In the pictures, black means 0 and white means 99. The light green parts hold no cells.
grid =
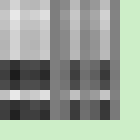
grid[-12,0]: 71
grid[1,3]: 81
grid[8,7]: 29
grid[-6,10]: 28
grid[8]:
[29, 20, 30, 30, 25, 49, 45, 29, 46, 41, 29, 48]
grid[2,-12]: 75
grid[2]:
[75, 85, 75, 75, 80, 49, 56, 75, 56, 63, 78, 50]
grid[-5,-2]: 22
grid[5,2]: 71
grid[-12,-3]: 59
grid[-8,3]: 70
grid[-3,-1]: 50
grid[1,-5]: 77
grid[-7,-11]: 82
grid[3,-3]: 58
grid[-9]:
[71, 81, 71, 71, 77, 49, 53, 71, 52, 58, 72, 50]
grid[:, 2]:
[72, 78, 75, 71, 71, 71, 28, 24, 30, 74, 23, 24]
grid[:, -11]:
[82, 90, 85, 81, 81, 82, 19, 11, 20, 90, 19, 13]
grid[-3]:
[74, 90, 74, 79, 86, 49, 55, 74, 54, 60, 76, 50]
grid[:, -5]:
[72, 77, 75, 71, 70, 71, 28, 24, 29, 74, 24, 23]
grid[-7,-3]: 58
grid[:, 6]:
[53, 59, 56, 53, 53, 53, 45, 43, 45, 55, 43, 43]
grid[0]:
[71, 82, 72, 71, 77, 49, 53, 72, 53, 59, 73, 50]
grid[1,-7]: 49
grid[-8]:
[70, 81, 71, 70, 76, 49, 53, 70, 52, 57, 71, 50]
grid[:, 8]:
[53, 58, 56, 52, 52, 53, 46, 43, 46, 54, 42, 43]
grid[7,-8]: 16

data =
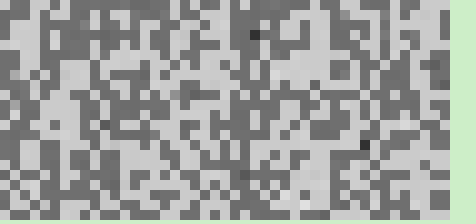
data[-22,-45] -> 79
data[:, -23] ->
[79, 79, 81, 79, 79, 79, 43, 79, 79, 81, 78, 79, 42, 80, 42, 43, 42, 79, 78, 43, 78, 79]
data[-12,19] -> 79
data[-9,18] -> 42
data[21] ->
[79, 42, 42, 79, 43, 42, 80, 78, 41, 79, 43, 42, 79, 43, 42, 43, 79, 79, 43, 43, 79, 42, 79, 42, 79, 43, 42, 43, 42, 79, 43, 43, 39, 79, 79, 78, 80, 42, 43, 77, 43, 43, 79, 78, 78]
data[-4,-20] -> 79
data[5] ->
[43, 43, 80, 79, 42, 42, 42, 43, 43, 78, 45, 80, 79, 81, 79, 79, 42, 79, 44, 44, 79, 79, 79, 79, 42, 42, 80, 46, 42, 81, 79, 79, 79, 77, 79, 43, 43, 78, 42, 81, 42, 78, 78, 43, 42]
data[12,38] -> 80
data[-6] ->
[79, 42, 79, 79, 43, 42, 78, 43, 41, 79, 42, 43, 78, 78, 79, 78, 79, 42, 80, 79, 44, 44, 42, 42, 43, 80, 43, 79, 79, 42, 81, 79, 79, 45, 43, 81, 77, 41, 79, 79, 79, 78, 44, 79, 79]
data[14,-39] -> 79
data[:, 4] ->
[79, 43, 43, 43, 42, 42, 42, 79, 42, 43, 79, 79, 80, 78, 42, 43, 43, 79, 43, 43, 76, 43]
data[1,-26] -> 42
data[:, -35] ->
[43, 41, 43, 40, 41, 45, 80, 79, 43, 42, 78, 79, 35, 79, 79, 43, 42, 43, 42, 78, 78, 43]
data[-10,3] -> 80
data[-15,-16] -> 79
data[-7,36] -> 42
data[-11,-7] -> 42
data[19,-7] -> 42
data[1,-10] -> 79
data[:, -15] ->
[42, 80, 42, 44, 43, 79, 79, 80, 80, 42, 41, 43, 78, 81, 80, 44, 81, 79, 79, 42, 87, 43]
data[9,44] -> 78
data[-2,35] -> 78
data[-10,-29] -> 79
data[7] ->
[43, 66, 79, 43, 79, 42, 76, 79, 80, 42, 79, 42, 43, 43, 40, 79, 42, 79, 79, 79, 79, 79, 79, 43, 43, 79, 42, 84, 80, 79, 80, 79, 80, 41, 47, 79, 43, 79, 42, 42, 43, 79, 79, 43, 43]
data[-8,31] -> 79
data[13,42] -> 79
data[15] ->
[44, 43, 80, 79, 43, 43, 79, 43, 43, 77, 43, 41, 79, 78, 79, 78, 43, 43, 80, 79, 43, 79, 43, 79, 41, 80, 79, 43, 79, 42, 44, 79, 79, 42, 42, 42, 42, 78, 43, 79, 79, 79, 80, 79, 79]
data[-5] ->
[40, 79, 42, 43, 79, 42, 79, 80, 45, 42, 43, 42, 79, 44, 43, 80, 44, 81, 44, 43, 80, 81, 79, 41, 34, 43, 43, 43, 41, 77, 79, 77, 79, 43, 79, 80, 43, 78, 43, 42, 42, 78, 77, 43, 43]
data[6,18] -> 80
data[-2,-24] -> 79
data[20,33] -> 43
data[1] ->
[41, 43, 43, 80, 43, 78, 79, 43, 42, 79, 41, 79, 80, 46, 43, 42, 46, 78, 43, 42, 79, 78, 79, 43, 43, 42, 43, 42, 43, 79, 80, 79, 78, 43, 55, 79, 79, 79, 49, 79, 42, 79, 77, 79, 42]
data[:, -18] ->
[45, 42, 42, 45, 42, 46, 79, 84, 78, 43, 43, 43, 79, 79, 79, 43, 79, 43, 80, 43, 81, 43]
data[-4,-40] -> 42

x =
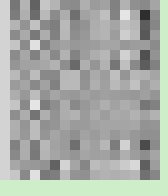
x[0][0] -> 82
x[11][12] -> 65
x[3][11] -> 61
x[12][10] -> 64
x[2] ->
[82, 70, 57, 75, 53, 49, 72, 53, 57, 67, 70, 64, 75, 71, 36, 52]
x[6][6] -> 55
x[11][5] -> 57
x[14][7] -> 43
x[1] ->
[82, 48, 68, 42, 72, 54, 67, 43, 63, 66, 74, 51, 89, 67, 18, 54]
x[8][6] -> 72
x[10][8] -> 59
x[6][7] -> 41
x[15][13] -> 61
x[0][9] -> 60
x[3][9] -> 68
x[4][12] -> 59
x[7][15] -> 64
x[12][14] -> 57
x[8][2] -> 64
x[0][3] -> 38
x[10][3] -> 89
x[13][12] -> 63
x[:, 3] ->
[38, 42, 75, 47, 87, 50, 63, 73, 53, 73, 89, 45, 73, 73, 48, 47, 59, 87]
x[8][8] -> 57
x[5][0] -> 82
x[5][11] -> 57
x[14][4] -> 71
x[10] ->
[82, 76, 53, 89, 48, 55, 67, 53, 59, 63, 68, 63, 67, 64, 46, 50]
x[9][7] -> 59
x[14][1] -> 50
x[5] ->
[82, 54, 65, 50, 67, 53, 69, 51, 61, 67, 71, 57, 81, 69, 31, 57]
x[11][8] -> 60
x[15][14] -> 55
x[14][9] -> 62
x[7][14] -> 69

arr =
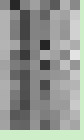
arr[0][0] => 53
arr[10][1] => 43
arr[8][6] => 68
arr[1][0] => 69
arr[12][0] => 63
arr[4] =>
[70, 64, 34, 52, 14, 66, 73, 67]
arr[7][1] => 39
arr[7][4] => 54
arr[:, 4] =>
[47, 38, 49, 50, 14, 67, 20, 54, 28, 42, 51, 49, 36]
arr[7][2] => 30
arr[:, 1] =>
[15, 55, 49, 48, 64, 40, 48, 39, 55, 47, 43, 34, 40]
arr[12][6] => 68
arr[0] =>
[53, 15, 51, 62, 47, 35, 69, 53]
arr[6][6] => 74
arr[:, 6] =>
[69, 63, 59, 58, 73, 52, 74, 59, 68, 63, 60, 63, 68]
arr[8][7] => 70
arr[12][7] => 64
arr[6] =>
[63, 48, 42, 56, 20, 54, 74, 58]
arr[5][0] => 68
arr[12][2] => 39
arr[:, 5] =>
[35, 66, 64, 64, 66, 63, 54, 58, 63, 61, 60, 53, 52]

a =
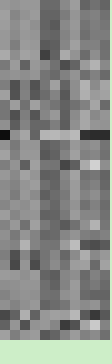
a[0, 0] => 59
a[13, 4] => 70
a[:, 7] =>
[61, 58, 59, 58, 62, 57, 39, 57, 55, 55, 44, 54, 56, 72, 59, 62, 37, 63, 60, 60, 57, 60, 44, 57, 73, 54, 61, 55, 60, 59, 58, 71, 32, 60]
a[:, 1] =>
[57, 52, 55, 54, 49, 55, 60, 57, 31, 32, 61, 31, 36, 56, 47, 50, 57, 53, 51, 48, 57, 52, 59, 47, 51, 31, 28, 59, 56, 55, 51, 38, 58, 49]
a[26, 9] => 41
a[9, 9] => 60
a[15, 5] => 38
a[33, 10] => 43
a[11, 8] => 65
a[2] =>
[61, 55, 60, 56, 39, 35, 53, 59, 45, 49, 46]
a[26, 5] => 54
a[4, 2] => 60
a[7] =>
[55, 57, 55, 58, 45, 41, 50, 57, 43, 50, 41]
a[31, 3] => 38
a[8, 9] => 54
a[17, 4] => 37
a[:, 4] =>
[41, 39, 39, 40, 35, 25, 53, 45, 46, 42, 50, 52, 40, 70, 37, 34, 46, 37, 43, 37, 45, 38, 47, 40, 46, 45, 46, 39, 43, 44, 39, 59, 59, 34]
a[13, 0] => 5
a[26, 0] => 53
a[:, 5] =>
[41, 39, 35, 39, 37, 38, 44, 41, 62, 51, 45, 59, 49, 71, 40, 38, 45, 38, 39, 42, 40, 39, 41, 41, 45, 52, 54, 36, 38, 43, 42, 62, 52, 39]
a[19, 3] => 54
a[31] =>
[28, 38, 68, 38, 59, 62, 61, 71, 35, 22, 34]
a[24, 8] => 33
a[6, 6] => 30
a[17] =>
[59, 53, 63, 58, 37, 38, 52, 63, 44, 46, 39]
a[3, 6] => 51
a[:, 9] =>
[44, 50, 49, 48, 50, 55, 69, 50, 54, 60, 64, 53, 58, 17, 56, 52, 81, 46, 50, 55, 50, 52, 69, 47, 30, 53, 41, 50, 47, 39, 57, 22, 78, 54]
